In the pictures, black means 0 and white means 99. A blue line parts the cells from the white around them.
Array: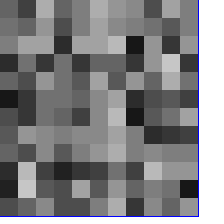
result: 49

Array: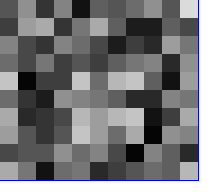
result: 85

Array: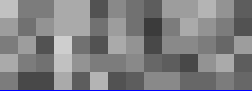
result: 36

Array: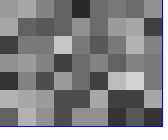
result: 56

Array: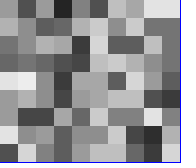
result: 88

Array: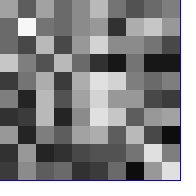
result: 49

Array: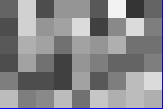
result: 39

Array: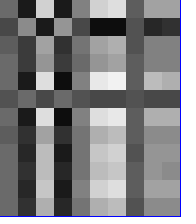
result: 63

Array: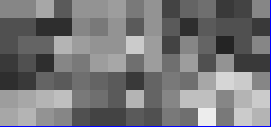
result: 52
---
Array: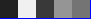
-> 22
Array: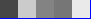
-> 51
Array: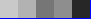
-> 46
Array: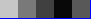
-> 25
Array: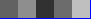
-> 19
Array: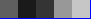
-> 20
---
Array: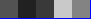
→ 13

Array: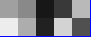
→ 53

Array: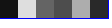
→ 86

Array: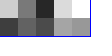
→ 47

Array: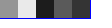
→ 91

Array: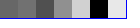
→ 44

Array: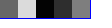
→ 85

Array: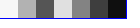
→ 69
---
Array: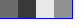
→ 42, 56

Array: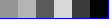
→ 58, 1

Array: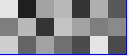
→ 89, 29

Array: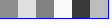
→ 55, 73

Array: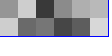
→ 58, 84

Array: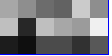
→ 65, 34

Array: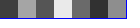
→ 24, 55

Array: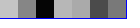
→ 76, 47
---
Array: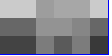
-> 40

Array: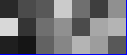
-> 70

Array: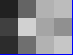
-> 56

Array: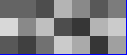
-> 79

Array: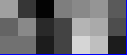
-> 30

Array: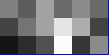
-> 26

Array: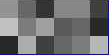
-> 16

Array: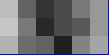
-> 59

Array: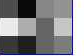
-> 77
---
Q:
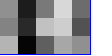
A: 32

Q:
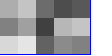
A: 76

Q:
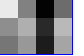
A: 72

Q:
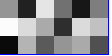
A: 75

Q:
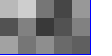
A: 50

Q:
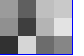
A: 88

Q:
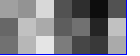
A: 75
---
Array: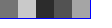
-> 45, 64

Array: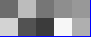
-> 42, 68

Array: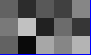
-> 38, 70

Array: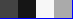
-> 26, 66

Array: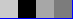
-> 79, 48

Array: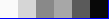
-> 97, 3

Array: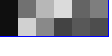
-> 6, 30

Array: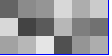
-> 39, 67
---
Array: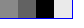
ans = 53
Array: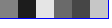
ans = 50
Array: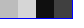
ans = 73
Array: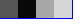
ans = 33
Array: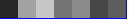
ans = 15
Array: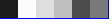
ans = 11
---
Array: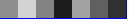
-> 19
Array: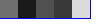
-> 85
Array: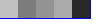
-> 16
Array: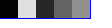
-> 56
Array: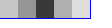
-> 86
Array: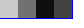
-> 26
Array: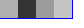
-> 76
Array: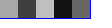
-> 40
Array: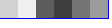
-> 60
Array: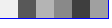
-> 62
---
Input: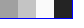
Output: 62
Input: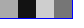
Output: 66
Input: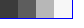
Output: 23
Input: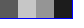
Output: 35
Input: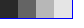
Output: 16
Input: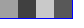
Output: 62
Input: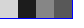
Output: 83
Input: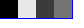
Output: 0
